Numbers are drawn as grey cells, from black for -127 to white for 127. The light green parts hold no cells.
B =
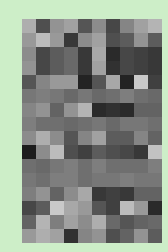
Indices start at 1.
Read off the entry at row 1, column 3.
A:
19
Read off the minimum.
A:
-98
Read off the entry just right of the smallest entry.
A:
12
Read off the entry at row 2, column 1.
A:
25
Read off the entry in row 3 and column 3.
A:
-35
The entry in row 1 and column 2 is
-48
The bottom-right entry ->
-35
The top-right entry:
52
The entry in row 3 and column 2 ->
-56
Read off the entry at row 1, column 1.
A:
46
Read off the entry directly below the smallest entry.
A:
-16
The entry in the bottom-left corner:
25
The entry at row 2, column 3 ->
25
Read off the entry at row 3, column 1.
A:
12
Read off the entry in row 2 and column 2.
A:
60

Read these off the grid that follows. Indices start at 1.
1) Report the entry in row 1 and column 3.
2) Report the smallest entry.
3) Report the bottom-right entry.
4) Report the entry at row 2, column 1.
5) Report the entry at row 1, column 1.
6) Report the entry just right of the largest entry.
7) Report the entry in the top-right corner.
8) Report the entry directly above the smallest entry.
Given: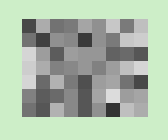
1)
-13
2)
-76
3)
44
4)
-13
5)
-55
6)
29
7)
63
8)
92

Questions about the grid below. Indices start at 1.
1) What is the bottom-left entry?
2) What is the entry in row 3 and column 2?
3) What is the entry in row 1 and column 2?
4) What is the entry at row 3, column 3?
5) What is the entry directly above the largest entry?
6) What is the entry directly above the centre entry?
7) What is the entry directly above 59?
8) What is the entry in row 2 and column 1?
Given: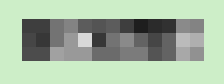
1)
-51
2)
-51
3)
-65
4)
33
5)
-35
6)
-35
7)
10
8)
-57

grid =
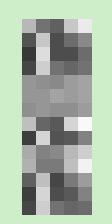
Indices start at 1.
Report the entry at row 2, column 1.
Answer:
-44
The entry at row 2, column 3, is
-50
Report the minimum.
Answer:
-71
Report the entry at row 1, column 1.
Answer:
56
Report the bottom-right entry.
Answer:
-19
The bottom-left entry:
-57
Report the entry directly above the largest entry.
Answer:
28
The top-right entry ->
107
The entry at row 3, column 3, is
-50
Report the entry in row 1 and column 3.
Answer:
-31
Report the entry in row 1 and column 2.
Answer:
-13
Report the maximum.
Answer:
121

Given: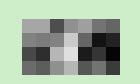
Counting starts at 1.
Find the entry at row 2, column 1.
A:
2
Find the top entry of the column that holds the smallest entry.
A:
-26
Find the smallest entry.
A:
-122
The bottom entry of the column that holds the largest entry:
54
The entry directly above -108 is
-12
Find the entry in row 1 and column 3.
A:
-49
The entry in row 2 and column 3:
2
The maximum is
95

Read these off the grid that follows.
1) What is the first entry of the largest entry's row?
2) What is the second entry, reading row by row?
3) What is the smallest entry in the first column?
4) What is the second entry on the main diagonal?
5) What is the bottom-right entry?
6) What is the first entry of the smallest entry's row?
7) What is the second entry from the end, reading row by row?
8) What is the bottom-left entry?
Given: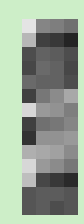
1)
100
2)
5
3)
-77
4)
-63
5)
-42
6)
55
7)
-50
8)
-42

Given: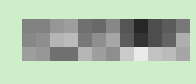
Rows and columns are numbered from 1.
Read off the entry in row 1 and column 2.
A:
1
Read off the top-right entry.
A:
-7
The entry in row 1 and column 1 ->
1
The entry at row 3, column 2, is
22
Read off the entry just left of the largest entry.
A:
74
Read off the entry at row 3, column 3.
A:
-15
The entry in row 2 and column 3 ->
53
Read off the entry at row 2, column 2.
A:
14
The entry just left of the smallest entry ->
-42
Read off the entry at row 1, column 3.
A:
22
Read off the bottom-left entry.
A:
30

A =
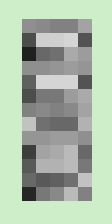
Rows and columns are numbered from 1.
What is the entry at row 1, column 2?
9
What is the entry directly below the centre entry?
-23
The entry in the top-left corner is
15
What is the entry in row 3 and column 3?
-15
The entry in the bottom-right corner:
1
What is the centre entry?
1
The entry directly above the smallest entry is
-50
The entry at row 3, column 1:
-95
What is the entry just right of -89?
-7
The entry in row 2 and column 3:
79
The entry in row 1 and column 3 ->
1
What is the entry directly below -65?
-38
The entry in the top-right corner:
35

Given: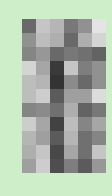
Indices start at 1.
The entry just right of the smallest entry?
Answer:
11
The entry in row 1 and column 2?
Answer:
69
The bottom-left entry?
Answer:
31
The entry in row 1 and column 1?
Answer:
-22
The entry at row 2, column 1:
17
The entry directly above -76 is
-69
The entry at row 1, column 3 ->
53
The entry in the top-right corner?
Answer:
100
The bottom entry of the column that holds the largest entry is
23
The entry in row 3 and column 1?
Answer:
5
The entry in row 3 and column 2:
23
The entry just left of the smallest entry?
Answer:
53
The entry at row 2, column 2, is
61
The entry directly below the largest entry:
84
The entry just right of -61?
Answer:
61
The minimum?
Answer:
-76
